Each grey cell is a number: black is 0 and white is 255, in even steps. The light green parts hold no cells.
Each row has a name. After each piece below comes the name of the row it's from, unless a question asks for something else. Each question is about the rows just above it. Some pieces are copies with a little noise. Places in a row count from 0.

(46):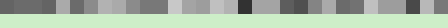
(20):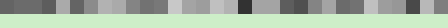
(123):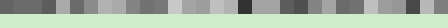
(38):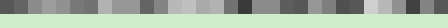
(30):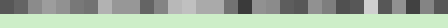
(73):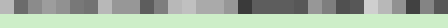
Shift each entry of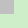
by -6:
[186]
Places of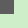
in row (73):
10 18 19 20
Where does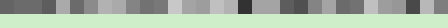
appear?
(123)
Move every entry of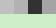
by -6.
[186 172  44 158]
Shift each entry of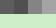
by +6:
[ 99  86 138 170]

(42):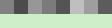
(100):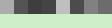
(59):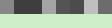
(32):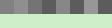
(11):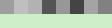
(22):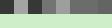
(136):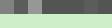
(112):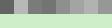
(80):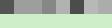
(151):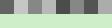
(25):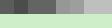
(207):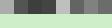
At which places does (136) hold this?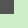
3 4 5 7
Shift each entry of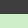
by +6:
[68 68]
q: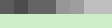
(25)
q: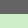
(25)
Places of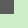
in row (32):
3 5 7
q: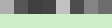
(100)
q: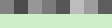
(42)

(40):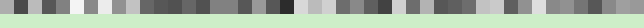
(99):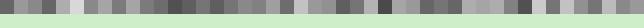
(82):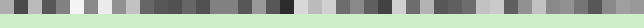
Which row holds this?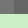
(99)
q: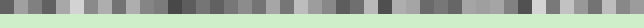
(99)

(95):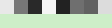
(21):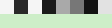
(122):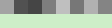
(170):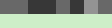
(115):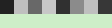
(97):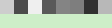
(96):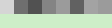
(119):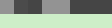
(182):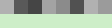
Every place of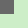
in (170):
0 1 4 7
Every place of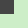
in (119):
2 5 6 7
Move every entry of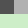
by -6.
[ 75 171]
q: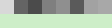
(96)
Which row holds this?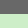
(170)
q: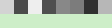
(97)

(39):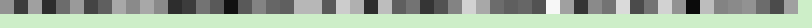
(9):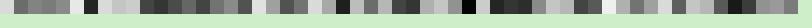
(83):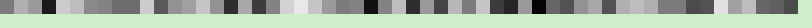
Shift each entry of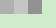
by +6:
[182 203 152]
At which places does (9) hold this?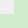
43
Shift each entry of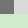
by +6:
[121 224]
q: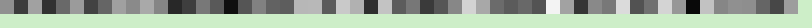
(39)
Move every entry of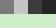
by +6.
[129 203  66  43]

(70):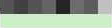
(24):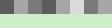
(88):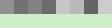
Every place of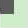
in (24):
0 3
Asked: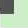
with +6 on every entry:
[90]

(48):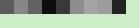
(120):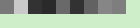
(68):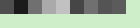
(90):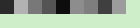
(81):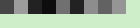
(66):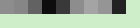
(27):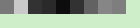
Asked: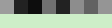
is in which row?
(81)
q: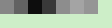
(66)
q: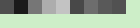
(68)
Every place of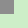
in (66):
0 5
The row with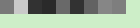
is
(120)
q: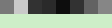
(27)

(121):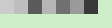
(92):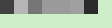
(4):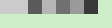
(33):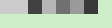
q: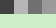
(33)
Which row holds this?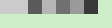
(4)

